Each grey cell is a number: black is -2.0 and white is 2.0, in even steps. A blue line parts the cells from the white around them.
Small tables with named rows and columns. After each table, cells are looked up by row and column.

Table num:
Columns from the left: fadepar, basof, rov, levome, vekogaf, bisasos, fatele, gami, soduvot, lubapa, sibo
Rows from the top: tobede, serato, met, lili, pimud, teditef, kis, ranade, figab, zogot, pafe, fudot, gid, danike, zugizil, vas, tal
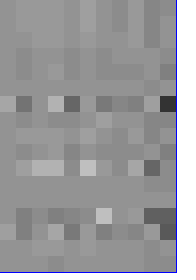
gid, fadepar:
0.3
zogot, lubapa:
0.3
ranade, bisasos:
0.3
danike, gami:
0.3
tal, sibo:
0.2
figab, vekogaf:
0.3
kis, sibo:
-1.2
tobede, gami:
0.2
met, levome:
0.4
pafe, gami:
0.2
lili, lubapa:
0.3
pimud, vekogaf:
0.2
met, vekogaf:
0.3
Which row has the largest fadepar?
kis

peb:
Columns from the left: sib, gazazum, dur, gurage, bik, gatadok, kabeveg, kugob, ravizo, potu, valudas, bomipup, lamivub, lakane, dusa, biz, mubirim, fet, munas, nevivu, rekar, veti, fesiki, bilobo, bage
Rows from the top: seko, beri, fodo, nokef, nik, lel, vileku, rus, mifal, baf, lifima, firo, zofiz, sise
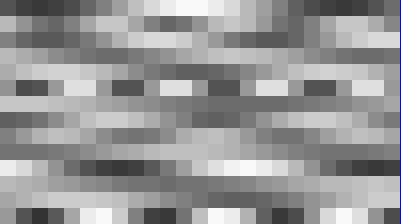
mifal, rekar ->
0.5
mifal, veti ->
0.8
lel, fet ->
1.5
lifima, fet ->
1.4
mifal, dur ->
0.8
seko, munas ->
-0.5

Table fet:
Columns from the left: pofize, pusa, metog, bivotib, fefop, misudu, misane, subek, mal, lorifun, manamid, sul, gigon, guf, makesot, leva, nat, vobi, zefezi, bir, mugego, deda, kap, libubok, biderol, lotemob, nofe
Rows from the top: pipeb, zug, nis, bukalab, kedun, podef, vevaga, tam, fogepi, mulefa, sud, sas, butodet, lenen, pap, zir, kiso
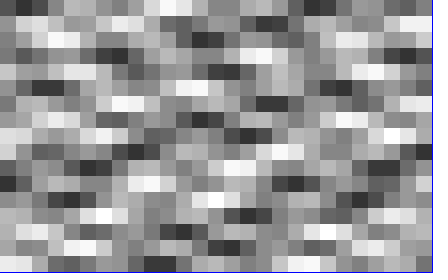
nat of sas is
0.1
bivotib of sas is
0.9
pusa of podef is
-0.4
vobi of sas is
-0.9
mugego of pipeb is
-1.0
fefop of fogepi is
0.7

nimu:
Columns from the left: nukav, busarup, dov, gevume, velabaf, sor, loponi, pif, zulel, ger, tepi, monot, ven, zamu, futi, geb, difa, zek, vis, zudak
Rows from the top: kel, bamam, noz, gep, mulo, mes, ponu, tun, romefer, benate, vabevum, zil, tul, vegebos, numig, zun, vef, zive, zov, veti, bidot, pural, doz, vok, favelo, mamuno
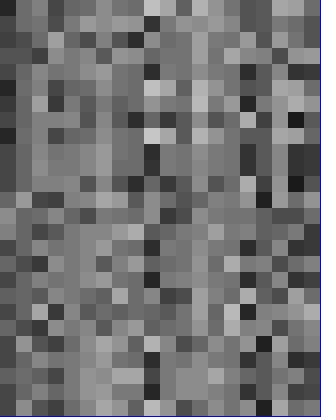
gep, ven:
0.5
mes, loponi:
0.2
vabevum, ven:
0.1
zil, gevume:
0.0
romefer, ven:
0.8
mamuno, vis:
-0.3

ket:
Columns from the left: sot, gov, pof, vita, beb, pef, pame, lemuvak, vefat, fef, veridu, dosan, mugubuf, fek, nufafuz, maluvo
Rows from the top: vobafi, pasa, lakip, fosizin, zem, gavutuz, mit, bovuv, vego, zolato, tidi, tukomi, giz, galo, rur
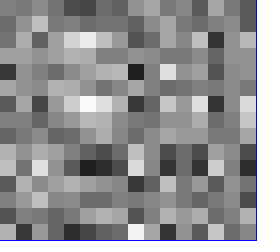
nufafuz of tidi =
0.0
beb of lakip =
1.3
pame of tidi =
-1.3
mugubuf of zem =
0.5
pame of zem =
0.8
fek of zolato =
0.5
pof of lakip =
-0.5
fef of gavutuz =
0.0
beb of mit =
1.2
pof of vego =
0.2
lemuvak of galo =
0.6
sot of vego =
-0.4
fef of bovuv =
-0.2
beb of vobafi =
-0.8
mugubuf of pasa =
-0.3

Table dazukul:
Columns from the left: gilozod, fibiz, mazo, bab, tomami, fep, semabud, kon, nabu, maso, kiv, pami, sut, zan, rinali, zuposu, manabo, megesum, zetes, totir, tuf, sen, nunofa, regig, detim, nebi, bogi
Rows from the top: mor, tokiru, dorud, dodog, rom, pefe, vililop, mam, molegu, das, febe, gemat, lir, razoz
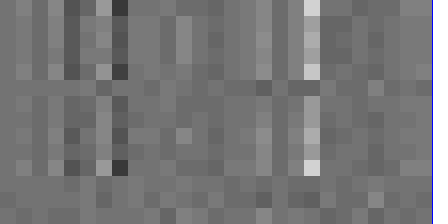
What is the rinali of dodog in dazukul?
-0.2
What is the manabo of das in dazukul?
0.1
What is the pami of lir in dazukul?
-0.2
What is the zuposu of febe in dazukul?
-0.1
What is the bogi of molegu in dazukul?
-0.1
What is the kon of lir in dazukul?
-0.2
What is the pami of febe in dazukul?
-0.3
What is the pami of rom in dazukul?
-0.1
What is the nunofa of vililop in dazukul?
-0.3

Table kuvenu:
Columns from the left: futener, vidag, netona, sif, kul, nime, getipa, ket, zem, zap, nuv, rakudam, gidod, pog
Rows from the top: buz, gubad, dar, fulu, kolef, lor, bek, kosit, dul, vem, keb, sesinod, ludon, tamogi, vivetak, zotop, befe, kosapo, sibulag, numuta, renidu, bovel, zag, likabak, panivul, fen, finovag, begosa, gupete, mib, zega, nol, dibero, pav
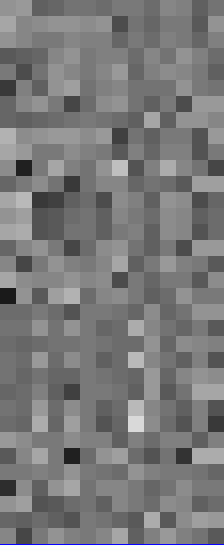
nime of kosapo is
0.1
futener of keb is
0.2
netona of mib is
0.0
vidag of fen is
-0.3
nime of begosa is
0.0
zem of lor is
-0.2
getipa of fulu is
0.0
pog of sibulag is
-0.1
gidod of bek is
0.4
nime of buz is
-0.2
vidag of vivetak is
0.7
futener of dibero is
-0.4
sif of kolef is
0.3
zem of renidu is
0.7
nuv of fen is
-0.2
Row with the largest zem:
finovag

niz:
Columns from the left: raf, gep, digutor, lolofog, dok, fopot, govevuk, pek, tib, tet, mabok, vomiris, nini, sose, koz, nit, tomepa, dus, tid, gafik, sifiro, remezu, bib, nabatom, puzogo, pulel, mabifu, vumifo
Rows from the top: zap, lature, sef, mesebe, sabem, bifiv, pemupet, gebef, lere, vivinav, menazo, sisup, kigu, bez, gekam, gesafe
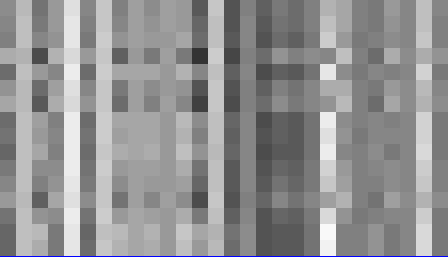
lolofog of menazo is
0.2
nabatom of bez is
0.0
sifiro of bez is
1.4
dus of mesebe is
0.3
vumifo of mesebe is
0.3
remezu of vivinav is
0.1
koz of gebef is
-0.4
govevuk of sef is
1.2
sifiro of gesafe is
1.8
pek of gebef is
0.6
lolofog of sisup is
0.3
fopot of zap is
0.1
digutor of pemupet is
-0.6
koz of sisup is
-0.6
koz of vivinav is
-0.4
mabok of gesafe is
0.4
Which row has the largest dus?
mesebe

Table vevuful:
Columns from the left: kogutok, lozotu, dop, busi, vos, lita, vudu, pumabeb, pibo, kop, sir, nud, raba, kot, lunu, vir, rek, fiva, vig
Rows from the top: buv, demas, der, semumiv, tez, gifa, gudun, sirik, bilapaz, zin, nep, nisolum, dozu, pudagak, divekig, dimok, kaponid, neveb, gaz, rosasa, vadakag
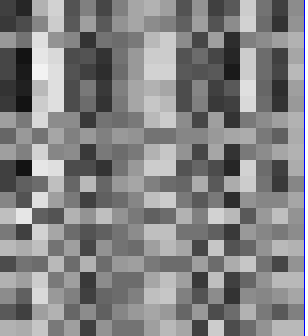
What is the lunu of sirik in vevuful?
-1.2
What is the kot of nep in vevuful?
-0.8
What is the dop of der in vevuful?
1.5
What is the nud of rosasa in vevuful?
-0.4
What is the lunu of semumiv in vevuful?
-1.4
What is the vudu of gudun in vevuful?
-1.2
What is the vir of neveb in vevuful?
-0.4
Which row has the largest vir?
gifa

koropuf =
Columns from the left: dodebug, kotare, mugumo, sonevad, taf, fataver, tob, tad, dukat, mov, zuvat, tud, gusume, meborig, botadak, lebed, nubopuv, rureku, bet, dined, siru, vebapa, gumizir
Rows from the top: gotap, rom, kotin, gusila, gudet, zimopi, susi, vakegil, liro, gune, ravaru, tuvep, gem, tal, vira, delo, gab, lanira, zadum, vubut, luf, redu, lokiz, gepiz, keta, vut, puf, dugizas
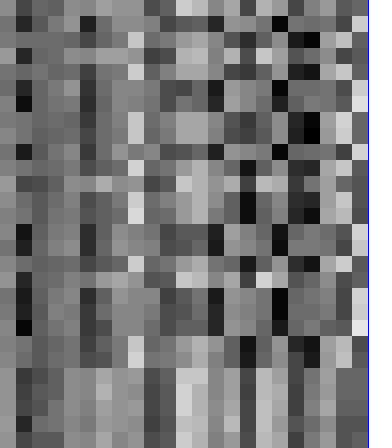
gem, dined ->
-1.4
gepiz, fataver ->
0.1
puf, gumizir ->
-0.7
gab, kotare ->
-0.3
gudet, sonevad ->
-0.4
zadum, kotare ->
-1.6
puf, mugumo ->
-0.3
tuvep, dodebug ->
0.4
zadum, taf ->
0.1
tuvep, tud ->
1.1
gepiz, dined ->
-0.2
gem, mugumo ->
-0.6
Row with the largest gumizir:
luf

